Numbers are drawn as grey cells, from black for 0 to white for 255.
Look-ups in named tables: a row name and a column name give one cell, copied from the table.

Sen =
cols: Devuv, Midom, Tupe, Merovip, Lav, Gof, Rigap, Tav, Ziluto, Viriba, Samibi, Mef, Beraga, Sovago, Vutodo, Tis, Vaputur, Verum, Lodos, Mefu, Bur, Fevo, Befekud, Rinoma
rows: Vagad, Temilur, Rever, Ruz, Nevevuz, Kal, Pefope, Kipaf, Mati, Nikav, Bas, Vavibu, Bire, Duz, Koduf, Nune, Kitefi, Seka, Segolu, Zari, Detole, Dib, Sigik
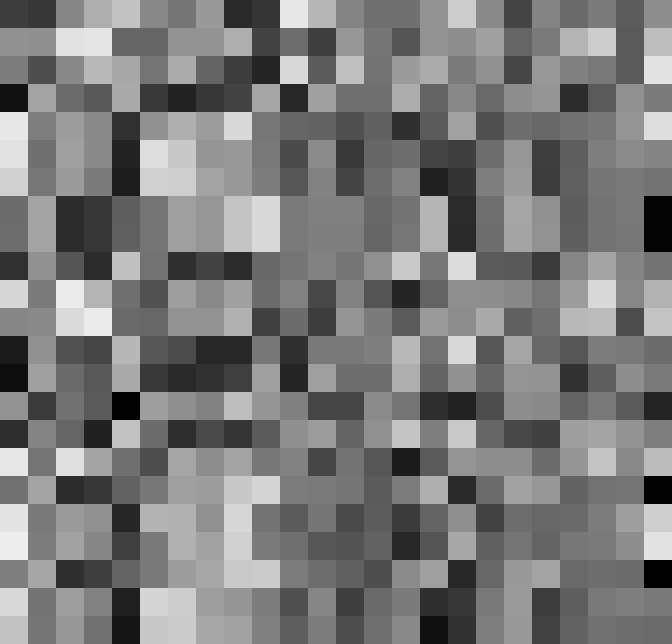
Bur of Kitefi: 149
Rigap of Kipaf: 159
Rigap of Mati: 159
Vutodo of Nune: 196
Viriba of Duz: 160
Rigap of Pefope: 206
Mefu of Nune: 64
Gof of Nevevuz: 145
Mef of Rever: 91
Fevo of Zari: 122
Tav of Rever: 100
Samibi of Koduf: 128

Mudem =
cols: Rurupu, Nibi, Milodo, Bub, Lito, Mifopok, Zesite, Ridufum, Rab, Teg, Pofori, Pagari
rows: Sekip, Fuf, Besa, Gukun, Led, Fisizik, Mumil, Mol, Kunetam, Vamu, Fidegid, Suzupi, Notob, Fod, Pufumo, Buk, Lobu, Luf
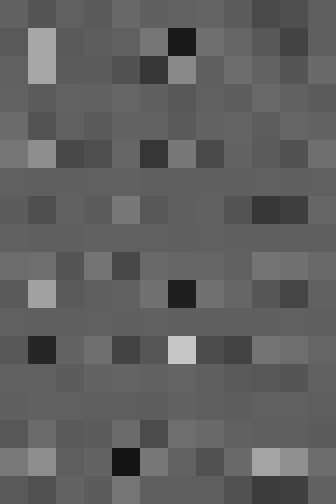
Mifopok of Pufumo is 93
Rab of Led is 100
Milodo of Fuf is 89
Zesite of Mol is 94
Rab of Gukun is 93
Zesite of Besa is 136
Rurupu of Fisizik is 117
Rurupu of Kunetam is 97
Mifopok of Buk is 75
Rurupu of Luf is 89
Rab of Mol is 83

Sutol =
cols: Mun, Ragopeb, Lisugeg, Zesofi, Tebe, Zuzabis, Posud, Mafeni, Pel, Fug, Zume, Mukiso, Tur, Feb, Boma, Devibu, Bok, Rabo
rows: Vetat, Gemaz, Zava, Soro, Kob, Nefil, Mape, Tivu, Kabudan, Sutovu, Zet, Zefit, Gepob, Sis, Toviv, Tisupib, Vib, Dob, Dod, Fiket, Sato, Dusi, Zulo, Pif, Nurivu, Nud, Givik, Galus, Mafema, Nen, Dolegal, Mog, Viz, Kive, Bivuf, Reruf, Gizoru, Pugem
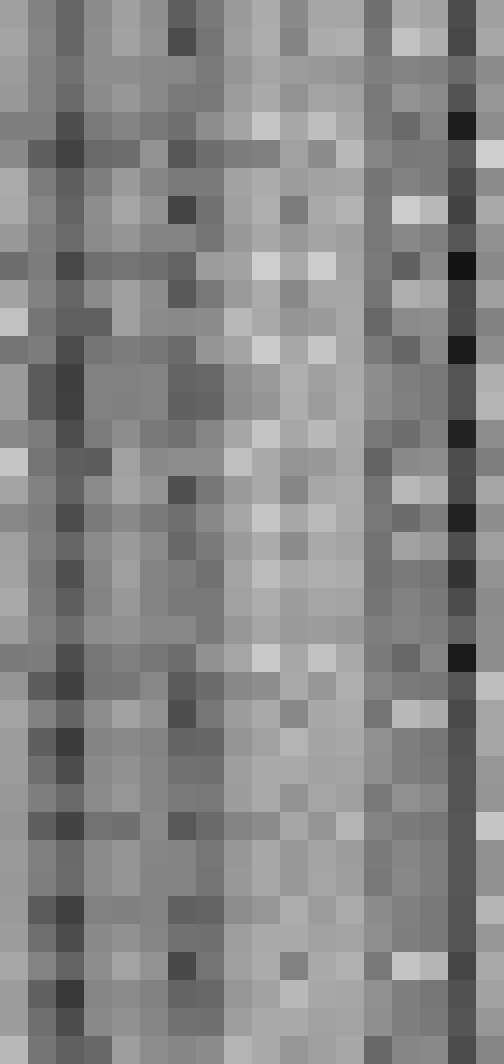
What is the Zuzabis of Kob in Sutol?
120
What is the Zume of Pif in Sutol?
167
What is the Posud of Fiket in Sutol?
104
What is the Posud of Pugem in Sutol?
134
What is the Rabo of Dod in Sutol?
142
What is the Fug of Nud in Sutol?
169
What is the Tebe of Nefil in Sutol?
109
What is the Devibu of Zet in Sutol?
165
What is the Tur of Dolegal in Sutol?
157
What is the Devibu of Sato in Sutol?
116
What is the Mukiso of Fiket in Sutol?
169
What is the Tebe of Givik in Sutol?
137
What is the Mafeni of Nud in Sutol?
119
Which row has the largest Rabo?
Nefil

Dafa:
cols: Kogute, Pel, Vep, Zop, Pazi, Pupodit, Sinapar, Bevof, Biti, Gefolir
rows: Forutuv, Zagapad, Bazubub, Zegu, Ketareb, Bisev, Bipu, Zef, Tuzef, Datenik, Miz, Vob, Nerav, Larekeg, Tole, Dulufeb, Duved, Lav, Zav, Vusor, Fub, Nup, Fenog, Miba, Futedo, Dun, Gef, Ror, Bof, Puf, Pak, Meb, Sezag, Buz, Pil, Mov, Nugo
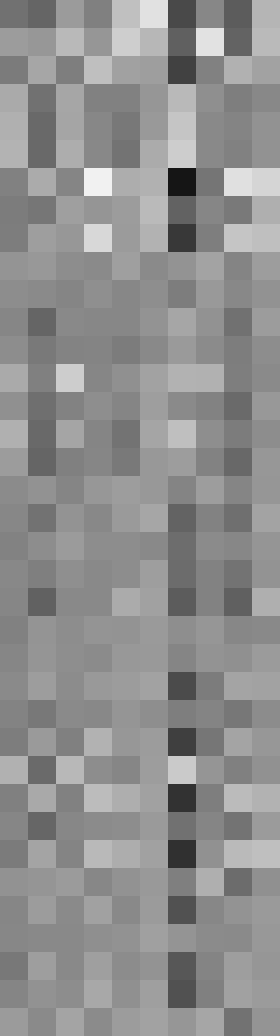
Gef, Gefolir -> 151
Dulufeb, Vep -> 165
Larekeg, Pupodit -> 162
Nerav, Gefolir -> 141
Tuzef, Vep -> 151
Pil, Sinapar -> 87
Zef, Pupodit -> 186
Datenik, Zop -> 138
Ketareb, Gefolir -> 146
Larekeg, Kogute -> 170
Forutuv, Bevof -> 135
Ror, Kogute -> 177
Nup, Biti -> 96
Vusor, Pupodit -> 137
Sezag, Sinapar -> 81
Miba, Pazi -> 152
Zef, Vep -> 159

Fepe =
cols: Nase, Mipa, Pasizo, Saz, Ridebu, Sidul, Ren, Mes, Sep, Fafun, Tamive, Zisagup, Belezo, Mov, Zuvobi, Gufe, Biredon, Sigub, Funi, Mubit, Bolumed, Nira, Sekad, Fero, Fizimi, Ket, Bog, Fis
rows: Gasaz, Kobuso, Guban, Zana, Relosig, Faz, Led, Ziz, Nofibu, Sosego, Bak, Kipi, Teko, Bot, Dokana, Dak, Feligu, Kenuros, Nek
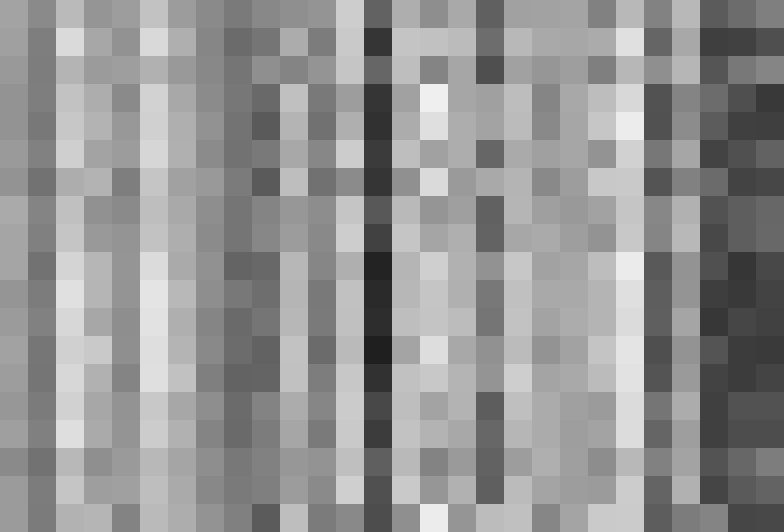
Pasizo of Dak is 222
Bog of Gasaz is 108
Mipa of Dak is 128
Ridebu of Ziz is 138
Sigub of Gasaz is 96
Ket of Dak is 64
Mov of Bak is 42
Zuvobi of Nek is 143
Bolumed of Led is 157
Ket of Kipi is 55
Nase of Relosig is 147
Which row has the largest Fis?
Guban

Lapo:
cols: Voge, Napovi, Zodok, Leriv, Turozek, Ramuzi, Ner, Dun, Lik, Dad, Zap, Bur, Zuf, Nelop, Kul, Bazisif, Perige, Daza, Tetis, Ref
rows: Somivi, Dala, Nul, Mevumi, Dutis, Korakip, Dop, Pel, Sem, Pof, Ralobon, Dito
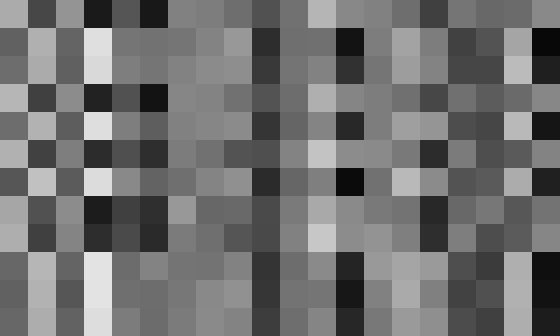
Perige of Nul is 70
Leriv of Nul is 217
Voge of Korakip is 177
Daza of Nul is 70
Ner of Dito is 123
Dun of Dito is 138
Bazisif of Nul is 131
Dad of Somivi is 81
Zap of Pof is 109
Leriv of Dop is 220
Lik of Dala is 152
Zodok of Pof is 100
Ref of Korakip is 131
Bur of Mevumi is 175
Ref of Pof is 15
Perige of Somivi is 117
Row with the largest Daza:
Pel

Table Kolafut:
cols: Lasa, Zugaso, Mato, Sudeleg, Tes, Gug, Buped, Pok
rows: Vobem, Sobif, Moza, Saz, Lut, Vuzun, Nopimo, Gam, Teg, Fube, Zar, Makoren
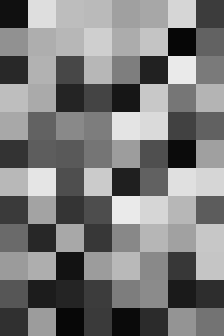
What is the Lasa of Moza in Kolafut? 40
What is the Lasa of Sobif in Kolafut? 145
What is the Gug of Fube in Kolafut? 137
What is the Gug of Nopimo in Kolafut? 97
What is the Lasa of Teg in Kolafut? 106
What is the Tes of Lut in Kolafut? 228
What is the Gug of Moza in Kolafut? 33
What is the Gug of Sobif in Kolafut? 196
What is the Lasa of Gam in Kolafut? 58
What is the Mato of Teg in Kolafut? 168
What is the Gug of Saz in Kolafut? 200
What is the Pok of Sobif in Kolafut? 98
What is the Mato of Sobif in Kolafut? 183
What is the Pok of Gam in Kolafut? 92
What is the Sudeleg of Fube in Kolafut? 156
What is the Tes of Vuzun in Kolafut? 157

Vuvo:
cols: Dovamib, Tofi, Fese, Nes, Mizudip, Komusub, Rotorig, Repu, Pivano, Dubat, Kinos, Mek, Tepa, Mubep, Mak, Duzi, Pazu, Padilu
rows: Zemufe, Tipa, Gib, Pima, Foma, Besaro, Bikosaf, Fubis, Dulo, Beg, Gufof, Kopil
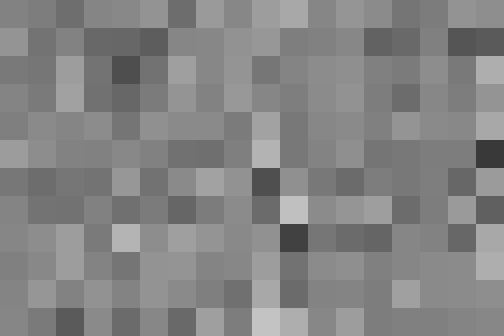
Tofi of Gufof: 150
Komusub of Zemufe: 147
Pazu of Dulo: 103
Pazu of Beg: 139
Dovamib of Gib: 121
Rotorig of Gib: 159
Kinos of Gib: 132
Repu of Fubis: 124
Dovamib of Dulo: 134
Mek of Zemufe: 134
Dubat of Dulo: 145
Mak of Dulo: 134
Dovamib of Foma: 127
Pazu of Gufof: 139
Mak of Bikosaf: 120
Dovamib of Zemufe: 130
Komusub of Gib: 114
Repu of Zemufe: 154
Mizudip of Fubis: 112
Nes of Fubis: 129
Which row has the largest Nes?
Gufof

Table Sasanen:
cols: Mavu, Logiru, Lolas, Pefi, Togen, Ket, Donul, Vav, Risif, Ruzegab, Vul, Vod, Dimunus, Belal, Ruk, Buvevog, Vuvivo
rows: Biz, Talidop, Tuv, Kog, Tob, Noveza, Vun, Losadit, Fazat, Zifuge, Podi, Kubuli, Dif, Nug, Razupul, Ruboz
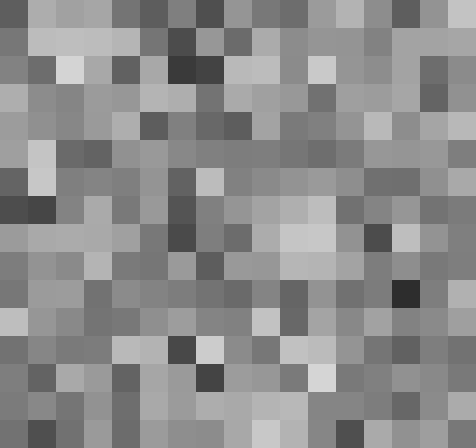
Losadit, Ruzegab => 163
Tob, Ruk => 141
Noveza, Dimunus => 123
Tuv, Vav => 67
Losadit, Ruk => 150
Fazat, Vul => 197
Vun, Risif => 129
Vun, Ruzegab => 138
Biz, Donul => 127
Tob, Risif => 93
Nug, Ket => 166
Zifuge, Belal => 125
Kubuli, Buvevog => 138
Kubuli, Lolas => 137
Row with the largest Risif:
Tuv

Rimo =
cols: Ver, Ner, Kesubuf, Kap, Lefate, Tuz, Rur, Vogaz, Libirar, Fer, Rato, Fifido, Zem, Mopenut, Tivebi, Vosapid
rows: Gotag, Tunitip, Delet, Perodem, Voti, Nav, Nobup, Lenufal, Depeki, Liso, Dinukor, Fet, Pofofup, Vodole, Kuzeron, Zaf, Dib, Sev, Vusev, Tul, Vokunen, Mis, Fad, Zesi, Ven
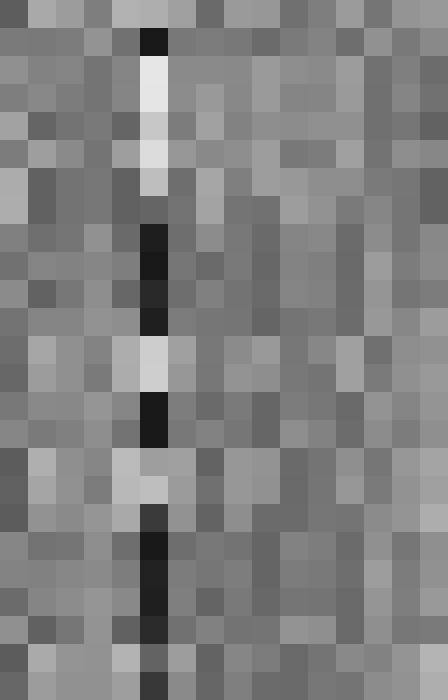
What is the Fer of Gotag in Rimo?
151
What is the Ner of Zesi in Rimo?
170
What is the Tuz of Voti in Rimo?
199
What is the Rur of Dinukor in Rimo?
110
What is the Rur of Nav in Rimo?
150
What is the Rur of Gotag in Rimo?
159
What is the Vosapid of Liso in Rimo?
138
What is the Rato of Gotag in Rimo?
112
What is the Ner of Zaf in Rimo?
122
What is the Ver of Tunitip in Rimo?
122
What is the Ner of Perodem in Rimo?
136
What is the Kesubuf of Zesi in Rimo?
148
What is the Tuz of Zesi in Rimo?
99
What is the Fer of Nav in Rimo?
157
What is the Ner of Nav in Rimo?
158
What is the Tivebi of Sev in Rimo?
146
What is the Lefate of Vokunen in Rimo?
125
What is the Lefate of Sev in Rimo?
184
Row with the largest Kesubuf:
Gotag

